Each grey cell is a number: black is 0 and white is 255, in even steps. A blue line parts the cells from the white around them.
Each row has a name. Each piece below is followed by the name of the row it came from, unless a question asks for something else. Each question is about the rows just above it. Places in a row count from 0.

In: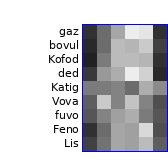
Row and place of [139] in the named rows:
Katig, 5
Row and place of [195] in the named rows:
Vova, 3
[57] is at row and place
ded, 0
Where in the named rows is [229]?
gaz, 4
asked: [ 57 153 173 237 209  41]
ded
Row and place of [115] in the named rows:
Lis, 1

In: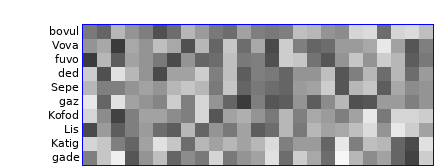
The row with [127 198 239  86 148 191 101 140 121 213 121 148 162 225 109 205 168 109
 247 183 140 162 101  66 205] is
gade
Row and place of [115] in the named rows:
fuvo, 16
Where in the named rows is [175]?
Kofod, 11
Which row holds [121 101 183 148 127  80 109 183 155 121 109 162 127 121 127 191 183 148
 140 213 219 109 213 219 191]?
bovul
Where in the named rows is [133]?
gaz, 5

